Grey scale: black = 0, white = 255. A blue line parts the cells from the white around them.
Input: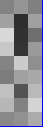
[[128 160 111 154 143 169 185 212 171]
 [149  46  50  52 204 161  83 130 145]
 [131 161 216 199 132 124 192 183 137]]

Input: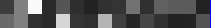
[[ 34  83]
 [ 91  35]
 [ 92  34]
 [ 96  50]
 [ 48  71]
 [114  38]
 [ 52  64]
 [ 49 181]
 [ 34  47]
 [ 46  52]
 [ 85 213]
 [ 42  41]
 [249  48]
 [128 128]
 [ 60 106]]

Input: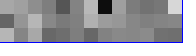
[[215 135 111]
 [119 132 113]
 [114 128 139]
 [124 135 135]
 [159 151 137]
 [ 13 156 130]
 [184 176 103]
 [131 128 126]
 [ 85 122 110]
 [126 136 104]
 [142 182 168]
 [160 149 133]
 [167 101 182]]

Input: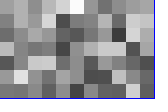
[[166 196 173 166  79 104  95]
 [157 205 213  82 103 137 208]
 [141 106  60 202 129 191  95]
 [113 181 152 202 153  79  98]
 [150 131 119 177  88  77 137]
 [251 124  87 144 141 143  68]
 [211  77  99  70 110 164 141]
 [184 214 151 126 204 114  96]
 [142 153 169 118 201 146 137]
 [177 177 140 133 135 225 117]
 [160 129 109 187  87 153 120]]

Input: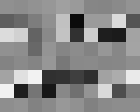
[[147  84 163 164 142 234 125 141]
 [138 219  27 135 135 172  77 141]
 [133 155  30 151 134 162 218 138]
 [134 155 205 131 138  47 148 129]
 [154  11  49 140 137  63 112 145]
 [160 193 195 133 120  50 136 152]
 [151 144 137 148 151  48  22 138]
 [146 125  99 104 132 242 117 130]
 [141 104 209 142 138 224  30 146]
 [144  94 220 145 131 163 241 142]]

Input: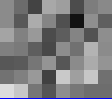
[[137  95 142 139 148 112 109]
 [125 143  82 179 171 198 109]
 [ 76  18 132 113 139 159 119]
 [158  80  93 141  86 201 142]
 [168 133  76  72 148  65  84]
 [ 67 172 153  94 118 153 118]
 [108  88 129 122  90 128 199]
 [139 139 164 128  87 114 220]]

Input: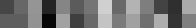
[[170 127]
 [ 47  51]
 [ 67 174]
 [126 111]
 [179 161]
 [105 123]
 [208 196]
 [117 105]
 [ 91  63]
 [133 162]
 [ 36   6]
 [149 147]
 [103  94]
 [ 70  94]]
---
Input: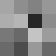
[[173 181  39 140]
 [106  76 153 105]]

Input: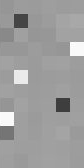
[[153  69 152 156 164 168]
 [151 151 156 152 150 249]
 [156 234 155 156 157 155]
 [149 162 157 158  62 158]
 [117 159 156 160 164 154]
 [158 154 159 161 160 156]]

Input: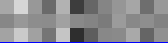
[[135 152 141 140 161 137 132 123 155 136 142 130]]

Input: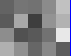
[[ 90 168  62 147 178]
 [176 144 102 136  92]]

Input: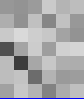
[[174 145 192 134 193 152]
 [ 80 164 204 158 208 213]
 [189 195 108 179 154 157]]

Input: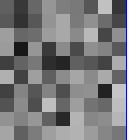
[[ 89  50  87 147 168 122 144 108  70]
 [155  23 150  58 139  74 143 131  89]
 [176  66 159  95 140 166 138 170  99]
 [ 83 139  78 191 102 158 115 104 190]
 [165  96 124 159 173 178 156 134 119]]
